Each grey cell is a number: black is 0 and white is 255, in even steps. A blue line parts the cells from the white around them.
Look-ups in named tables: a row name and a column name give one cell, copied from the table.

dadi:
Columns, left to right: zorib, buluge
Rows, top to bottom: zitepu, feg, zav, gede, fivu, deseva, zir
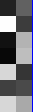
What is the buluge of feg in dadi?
60
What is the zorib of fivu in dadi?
215
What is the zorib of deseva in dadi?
64
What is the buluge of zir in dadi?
169
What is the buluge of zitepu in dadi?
97
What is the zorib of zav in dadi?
17
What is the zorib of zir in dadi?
215
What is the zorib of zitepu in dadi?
34
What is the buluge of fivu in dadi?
53
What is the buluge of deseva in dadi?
74
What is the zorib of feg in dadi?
254
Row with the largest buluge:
gede

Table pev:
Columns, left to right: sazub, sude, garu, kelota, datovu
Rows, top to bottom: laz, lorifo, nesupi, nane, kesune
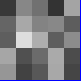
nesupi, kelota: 94
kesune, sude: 66
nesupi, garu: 174
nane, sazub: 166
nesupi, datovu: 140
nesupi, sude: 221
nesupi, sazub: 94
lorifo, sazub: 101
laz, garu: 113
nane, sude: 80
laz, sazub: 56
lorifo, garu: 131
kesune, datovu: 69
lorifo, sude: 168

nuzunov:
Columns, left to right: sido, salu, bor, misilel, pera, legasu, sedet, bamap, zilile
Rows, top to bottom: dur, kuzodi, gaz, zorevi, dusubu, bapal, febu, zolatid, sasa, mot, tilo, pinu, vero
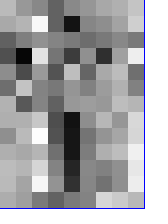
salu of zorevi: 6
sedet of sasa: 148
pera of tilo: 37
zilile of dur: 196
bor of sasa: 253
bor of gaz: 145

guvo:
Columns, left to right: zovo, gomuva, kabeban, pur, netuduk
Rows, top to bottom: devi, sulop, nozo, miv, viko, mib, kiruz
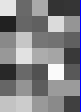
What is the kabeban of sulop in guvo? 96
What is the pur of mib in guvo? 155
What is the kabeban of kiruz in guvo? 153
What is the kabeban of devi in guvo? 169
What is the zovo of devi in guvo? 229
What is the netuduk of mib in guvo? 155
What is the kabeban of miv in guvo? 172
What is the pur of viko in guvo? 250
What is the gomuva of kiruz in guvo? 204
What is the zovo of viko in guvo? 40
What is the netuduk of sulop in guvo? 149
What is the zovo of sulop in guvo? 33
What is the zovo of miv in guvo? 152
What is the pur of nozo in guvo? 114
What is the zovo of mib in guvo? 102
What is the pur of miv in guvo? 165
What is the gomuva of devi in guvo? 105
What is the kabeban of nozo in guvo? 118

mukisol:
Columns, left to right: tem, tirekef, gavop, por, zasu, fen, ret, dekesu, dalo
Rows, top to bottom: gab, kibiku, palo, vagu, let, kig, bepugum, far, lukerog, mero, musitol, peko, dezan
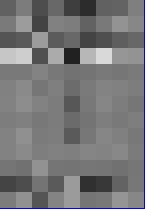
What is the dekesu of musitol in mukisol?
113
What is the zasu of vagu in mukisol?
33
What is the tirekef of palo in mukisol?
90
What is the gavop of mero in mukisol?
126
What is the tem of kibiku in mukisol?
122
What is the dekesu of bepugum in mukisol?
125
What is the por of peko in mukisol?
90
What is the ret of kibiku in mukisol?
121
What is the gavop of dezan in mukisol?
85
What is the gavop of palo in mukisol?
156
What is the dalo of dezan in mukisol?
135
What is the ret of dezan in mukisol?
120
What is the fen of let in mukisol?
116
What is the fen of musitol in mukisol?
118
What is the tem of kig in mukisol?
129
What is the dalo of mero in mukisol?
123
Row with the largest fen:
vagu

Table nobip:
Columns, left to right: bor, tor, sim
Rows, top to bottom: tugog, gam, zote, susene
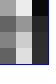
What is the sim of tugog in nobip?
10
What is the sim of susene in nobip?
47
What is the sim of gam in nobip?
38
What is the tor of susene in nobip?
223
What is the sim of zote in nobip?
46
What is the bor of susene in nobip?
98
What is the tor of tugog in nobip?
236
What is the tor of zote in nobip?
205
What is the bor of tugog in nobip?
163
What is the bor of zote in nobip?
131
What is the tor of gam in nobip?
150
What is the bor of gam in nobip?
100

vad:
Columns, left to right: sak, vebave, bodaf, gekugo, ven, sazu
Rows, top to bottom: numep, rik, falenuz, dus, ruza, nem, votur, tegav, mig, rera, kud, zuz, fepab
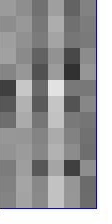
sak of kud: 124
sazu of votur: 135
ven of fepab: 151
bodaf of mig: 132
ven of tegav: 121
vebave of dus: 138
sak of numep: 155
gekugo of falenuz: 164
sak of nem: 63
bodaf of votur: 90
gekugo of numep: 159
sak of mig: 151
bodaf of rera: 135
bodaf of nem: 106
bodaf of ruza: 81

